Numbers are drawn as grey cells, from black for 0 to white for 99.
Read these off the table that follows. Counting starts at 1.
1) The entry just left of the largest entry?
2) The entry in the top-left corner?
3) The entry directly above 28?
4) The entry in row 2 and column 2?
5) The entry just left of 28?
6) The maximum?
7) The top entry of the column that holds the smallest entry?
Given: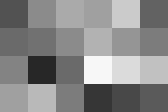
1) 41
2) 32
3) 85
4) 44
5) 21
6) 96
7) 54

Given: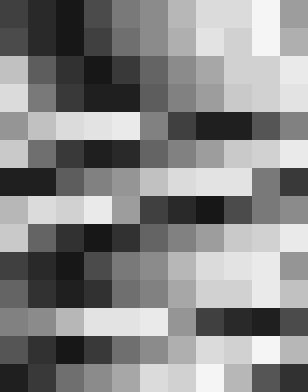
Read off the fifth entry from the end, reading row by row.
81
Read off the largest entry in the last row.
95
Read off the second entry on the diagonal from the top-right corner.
95
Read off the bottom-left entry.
12
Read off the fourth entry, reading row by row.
29
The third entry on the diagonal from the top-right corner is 81
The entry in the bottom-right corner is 19
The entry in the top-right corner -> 61
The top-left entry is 25
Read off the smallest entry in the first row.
9
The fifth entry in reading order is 47
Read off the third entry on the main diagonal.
19

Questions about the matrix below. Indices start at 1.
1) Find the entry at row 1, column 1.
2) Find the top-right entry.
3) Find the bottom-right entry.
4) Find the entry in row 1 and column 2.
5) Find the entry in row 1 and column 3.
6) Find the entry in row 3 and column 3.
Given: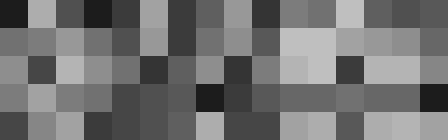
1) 11
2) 34
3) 63
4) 67
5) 31
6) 70

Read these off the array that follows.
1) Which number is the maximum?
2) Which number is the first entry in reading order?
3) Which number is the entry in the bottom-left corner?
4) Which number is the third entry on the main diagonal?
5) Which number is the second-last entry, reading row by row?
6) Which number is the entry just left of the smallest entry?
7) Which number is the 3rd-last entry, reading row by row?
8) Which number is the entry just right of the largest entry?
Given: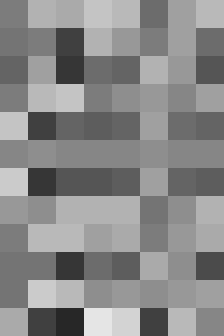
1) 89
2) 48
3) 66
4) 21
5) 72
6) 25
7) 25
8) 82

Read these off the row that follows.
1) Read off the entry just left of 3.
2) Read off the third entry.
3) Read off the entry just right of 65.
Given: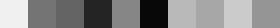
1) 52
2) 39
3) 79
